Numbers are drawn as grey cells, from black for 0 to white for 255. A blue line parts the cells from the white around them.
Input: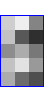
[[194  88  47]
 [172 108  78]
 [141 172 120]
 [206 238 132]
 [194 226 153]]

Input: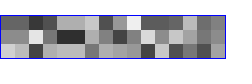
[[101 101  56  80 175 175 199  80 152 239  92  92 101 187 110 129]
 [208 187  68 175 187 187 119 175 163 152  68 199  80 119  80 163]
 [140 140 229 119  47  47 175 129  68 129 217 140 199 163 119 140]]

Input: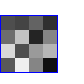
[[109 194  36 133]
 [ 78  68  99  48]
 [ 89 239 133  15]
 [216  78 154 182]]

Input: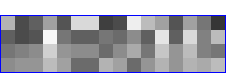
[[ 96  75  84 247 118  96  96 118 107 140  96 229  96 217 129 188]
 [179  75  96 161  84 217 217  63  75 238 188 161  84 161 118  54]
 [118 129 140 208 149 140 140 107 140 170 118 198 149 188 129 118]
 [140 149 149 188 161 107 107 179 161 107 149 179 149 179 170 188]]

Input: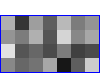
[[225  85 103  75 124  64  75]
 [136 103 115 167  23  94 204]
 [176  53 158  94 185 124 148]
 [148 124 176  85 213 136 167]]

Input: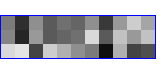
[[217 228  67 205 176 143 123  15 176  67  79]
 [123  47 143  90 112 101 143  57 153 205 165]
 [133  37 153  90 101 112 217  90 194 153 194]]

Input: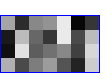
[[ 16 225  93 113 136  64 215]
 [ 26 187 103  54 234  74 187]
 [176  74 125 156  84  35 205]
 [165  44 136 147 234   7  54]]

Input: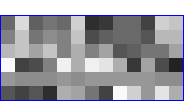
[[249  66  76 129 240 174 240 228 174  56 163  76  34]
 [ 85  66  85  46 174 163 117  66 249 208 151 228 174]
 [105 219  96 117 105 208  46  56 105 105  66 208 196]
 [129 196 117 141 129 196  76  96 105 105  85 184 184]
 [151 141 141 141 151 141 151 151 151 151 151 141 141]
 [184 196 163 196 129 174 129 163  85  96 117 117 163]]
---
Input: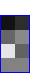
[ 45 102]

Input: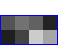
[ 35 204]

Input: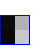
[178   8]

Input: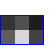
[ 29 215]

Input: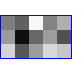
[174 157 155]

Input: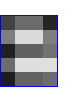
[ 37 217  97 109]

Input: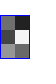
[34 69]

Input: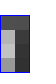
[ 78 181]

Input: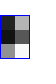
[180  19]
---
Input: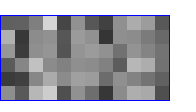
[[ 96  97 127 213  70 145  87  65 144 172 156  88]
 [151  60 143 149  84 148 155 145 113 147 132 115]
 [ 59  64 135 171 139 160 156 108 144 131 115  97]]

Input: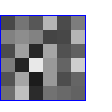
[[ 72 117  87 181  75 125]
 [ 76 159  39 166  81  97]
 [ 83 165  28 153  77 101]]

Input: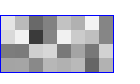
[[228 186 105 130 194 177 243 133]
 [125 123 207 215 121 164 120 210]]

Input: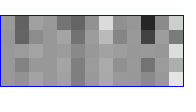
[[154  98 160 153 116 101 146 219 144 151  38 139 206]
 [152 155 164 152 156 137 152 162 157 152 153 151 221]
 [152 146 163 152 161 127 153 169 153 152 138 152 228]]

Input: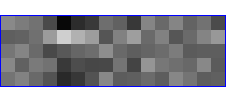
[[137 124 114  74   8  44  57 110  97  56 133 105 133  99 114  75]
 [118 133 106  73  88 102 109 142 105  94 101 108 124  91  94  94]
 [116 130 105  83  41  55  83 136  92  95 107  93 135 116  93  96]]

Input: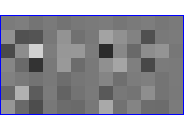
[[123 126 116 122 115 120 122 124 118 122 125 119 122]
 [ 74 141 209 125 151 152 124  43 136 105 141 148 119]
 [129 122 115 121 109 118 121 133 111 124 127 116 122]
 [150 105  77 120 108 106 120 169 114 132 109 108 123]]
